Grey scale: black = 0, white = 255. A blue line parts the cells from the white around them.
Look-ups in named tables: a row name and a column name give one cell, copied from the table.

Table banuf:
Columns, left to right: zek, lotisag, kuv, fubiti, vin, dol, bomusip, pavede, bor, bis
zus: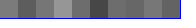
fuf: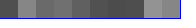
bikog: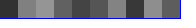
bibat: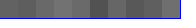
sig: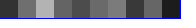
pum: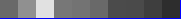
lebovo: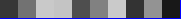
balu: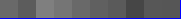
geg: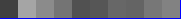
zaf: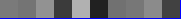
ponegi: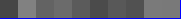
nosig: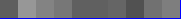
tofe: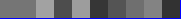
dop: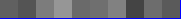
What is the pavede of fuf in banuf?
78
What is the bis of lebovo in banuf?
24
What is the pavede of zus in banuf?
103
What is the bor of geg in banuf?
119
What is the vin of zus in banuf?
109
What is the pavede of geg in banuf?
100
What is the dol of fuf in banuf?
81
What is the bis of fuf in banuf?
134
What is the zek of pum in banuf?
105
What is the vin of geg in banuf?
81
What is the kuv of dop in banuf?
124
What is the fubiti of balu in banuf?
117
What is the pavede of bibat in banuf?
88
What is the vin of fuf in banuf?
96
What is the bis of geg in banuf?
130
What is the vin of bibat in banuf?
106
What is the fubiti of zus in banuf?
150
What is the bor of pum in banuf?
62
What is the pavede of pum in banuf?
74
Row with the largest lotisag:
geg

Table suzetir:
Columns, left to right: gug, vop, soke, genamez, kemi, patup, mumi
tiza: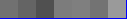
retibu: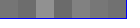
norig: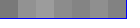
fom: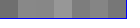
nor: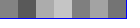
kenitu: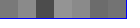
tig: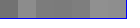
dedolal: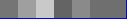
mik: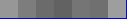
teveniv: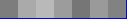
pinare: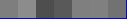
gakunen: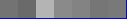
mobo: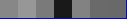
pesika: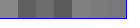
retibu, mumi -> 113
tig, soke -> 124
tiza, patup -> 115
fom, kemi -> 125
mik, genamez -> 98
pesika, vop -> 95
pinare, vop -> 140
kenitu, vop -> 138
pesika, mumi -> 120
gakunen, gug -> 115
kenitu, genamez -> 148
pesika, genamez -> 91
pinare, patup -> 128
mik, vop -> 125
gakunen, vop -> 106
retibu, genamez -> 107
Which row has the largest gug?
mik

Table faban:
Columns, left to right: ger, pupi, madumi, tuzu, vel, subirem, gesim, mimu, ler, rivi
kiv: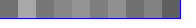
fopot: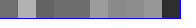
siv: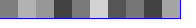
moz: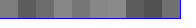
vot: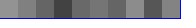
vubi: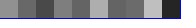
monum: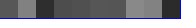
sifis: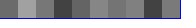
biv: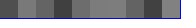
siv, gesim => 85
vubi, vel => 100
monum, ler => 130
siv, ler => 67
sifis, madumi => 119
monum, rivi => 43
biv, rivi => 129
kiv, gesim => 144
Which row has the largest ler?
vubi

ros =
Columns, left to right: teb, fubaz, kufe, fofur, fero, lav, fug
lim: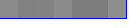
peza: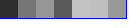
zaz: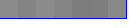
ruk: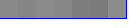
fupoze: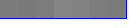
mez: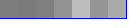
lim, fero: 124
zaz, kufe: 139
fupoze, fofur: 133
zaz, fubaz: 132
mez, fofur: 147
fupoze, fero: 129
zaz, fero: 125
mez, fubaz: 122
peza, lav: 191
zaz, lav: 126
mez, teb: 125
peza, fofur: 89
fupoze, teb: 123
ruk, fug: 141

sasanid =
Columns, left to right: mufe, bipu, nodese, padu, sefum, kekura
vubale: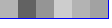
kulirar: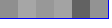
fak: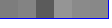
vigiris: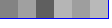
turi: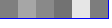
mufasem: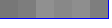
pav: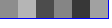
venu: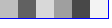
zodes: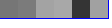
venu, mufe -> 190
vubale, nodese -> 149
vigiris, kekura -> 185
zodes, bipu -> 123
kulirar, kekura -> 147
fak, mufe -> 125
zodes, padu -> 168
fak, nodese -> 91
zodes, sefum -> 52
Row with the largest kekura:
venu

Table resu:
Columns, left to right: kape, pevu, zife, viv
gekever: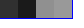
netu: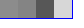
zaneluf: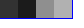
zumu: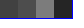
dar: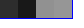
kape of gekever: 48
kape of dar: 45
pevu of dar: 24
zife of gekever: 144
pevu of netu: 132
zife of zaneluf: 143
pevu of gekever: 26
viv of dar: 150
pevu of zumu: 77
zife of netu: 87
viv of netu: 215
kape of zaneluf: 50
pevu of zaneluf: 27
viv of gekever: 153
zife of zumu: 124

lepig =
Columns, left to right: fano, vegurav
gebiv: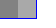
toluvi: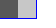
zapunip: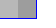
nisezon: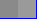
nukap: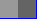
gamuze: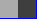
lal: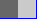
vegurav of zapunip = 157
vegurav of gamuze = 62
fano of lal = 103
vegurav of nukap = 100
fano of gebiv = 130
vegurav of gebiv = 169
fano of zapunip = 184
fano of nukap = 153
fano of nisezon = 138
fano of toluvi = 88
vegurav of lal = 202
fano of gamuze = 171
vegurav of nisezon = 154
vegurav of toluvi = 199

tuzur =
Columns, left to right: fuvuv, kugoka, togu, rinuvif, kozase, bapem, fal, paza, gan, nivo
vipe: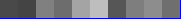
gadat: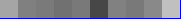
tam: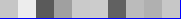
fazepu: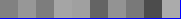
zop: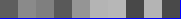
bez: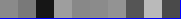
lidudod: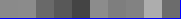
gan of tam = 176
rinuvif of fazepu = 165
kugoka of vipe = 68
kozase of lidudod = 68
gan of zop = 180
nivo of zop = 73
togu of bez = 22
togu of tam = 90
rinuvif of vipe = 109
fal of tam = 97
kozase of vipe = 164
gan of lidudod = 173
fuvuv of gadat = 165
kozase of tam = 202
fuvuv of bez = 138
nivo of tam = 199
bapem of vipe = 190
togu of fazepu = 125

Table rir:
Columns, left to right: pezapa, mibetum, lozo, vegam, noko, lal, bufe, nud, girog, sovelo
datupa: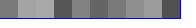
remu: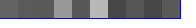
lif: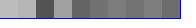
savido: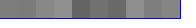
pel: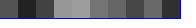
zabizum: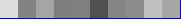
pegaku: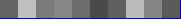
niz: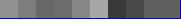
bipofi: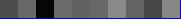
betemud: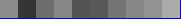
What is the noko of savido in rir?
101
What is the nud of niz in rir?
73
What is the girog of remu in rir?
71
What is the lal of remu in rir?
184
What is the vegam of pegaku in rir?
134
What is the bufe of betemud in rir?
116
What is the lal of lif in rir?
114
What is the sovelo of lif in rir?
109
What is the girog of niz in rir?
95
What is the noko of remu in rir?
88
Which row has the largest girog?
zabizum

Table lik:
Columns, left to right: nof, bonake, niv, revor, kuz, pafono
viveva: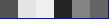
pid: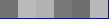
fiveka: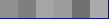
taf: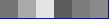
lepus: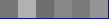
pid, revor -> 121
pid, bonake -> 186
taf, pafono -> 138
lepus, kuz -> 123
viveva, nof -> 82
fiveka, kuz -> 112
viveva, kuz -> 131
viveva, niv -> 239
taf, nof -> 116
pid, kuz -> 110
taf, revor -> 92
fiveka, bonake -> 127
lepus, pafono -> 148
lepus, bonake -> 177
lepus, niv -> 111
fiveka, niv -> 165
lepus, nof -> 119
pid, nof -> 115
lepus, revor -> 135
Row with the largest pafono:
pid

